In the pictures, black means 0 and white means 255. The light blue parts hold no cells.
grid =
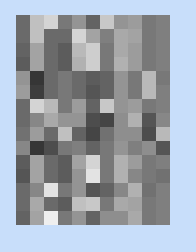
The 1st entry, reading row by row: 106
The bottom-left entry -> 99
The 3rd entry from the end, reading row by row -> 169
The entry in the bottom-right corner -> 127
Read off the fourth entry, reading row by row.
120
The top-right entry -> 127
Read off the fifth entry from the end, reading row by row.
142
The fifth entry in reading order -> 148
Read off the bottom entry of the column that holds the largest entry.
239
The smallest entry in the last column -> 85
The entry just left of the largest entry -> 163
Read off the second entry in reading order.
192
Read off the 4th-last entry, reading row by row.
142
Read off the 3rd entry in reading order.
212
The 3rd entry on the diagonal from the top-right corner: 156
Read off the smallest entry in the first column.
85
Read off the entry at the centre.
77
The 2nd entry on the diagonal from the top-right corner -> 120
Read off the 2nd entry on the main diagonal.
192
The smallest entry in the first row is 99
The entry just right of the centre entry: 69
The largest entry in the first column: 156
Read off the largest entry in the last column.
185

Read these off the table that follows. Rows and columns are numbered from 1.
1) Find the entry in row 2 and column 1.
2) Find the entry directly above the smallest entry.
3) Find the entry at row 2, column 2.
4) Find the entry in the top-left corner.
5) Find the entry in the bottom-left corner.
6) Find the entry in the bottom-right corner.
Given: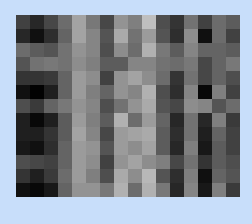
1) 39
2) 52
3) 16
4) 65
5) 16
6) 58

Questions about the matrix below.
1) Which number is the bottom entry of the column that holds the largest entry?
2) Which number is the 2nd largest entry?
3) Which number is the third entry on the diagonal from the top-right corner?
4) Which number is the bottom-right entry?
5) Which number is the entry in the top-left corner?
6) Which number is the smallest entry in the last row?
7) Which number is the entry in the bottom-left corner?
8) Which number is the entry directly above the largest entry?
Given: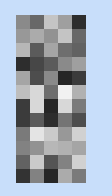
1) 171
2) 228
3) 165
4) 122
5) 138
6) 38
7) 51
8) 38

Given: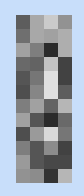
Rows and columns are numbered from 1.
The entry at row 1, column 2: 168
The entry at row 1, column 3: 202
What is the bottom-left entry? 146
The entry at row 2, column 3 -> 161
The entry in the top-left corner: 93
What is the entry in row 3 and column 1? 161
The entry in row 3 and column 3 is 43
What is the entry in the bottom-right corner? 182

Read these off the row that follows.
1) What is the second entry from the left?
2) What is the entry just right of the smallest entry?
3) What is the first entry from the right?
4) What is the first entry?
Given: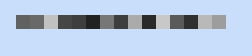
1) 105
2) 119
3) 157
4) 97

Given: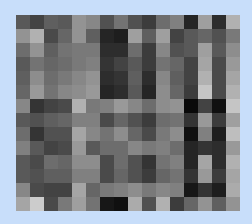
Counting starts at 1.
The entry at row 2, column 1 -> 147
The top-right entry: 177
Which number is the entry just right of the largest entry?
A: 74
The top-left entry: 89
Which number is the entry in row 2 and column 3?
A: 74
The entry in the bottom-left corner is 165
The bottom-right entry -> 147
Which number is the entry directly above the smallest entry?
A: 60
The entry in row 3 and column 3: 95
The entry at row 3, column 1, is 109
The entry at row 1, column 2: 67
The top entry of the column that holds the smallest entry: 37
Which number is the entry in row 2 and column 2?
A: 177
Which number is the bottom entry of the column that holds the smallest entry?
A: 102
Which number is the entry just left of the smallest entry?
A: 147
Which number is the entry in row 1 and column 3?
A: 95
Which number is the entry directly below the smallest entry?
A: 52
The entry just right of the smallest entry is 67
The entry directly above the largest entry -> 74

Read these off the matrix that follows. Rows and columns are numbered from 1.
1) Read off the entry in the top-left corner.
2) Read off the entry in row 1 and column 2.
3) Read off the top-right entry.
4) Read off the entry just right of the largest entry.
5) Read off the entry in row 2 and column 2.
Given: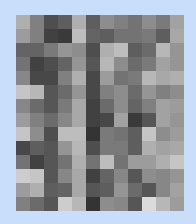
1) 175
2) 128
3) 162
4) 183
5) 128

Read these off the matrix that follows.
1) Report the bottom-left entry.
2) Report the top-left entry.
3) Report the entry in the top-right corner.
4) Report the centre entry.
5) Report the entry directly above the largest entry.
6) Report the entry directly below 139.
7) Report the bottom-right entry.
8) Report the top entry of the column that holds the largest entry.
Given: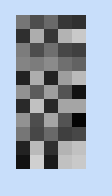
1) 18
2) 118
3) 47
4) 158
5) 186
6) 34
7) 201
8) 77

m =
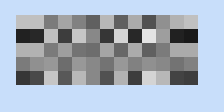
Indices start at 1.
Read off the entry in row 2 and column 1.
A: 33
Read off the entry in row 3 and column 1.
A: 178
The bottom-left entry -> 54
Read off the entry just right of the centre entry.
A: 103
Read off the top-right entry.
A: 192
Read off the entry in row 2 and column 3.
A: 192
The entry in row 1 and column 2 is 192
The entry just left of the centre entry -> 109
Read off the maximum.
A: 228
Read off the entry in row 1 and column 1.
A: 192
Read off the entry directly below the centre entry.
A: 115
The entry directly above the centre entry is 54
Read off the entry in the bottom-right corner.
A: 61
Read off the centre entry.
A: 164
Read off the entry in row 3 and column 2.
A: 178
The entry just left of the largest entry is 40
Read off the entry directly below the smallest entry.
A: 171
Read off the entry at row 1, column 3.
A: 123
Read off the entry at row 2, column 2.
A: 40
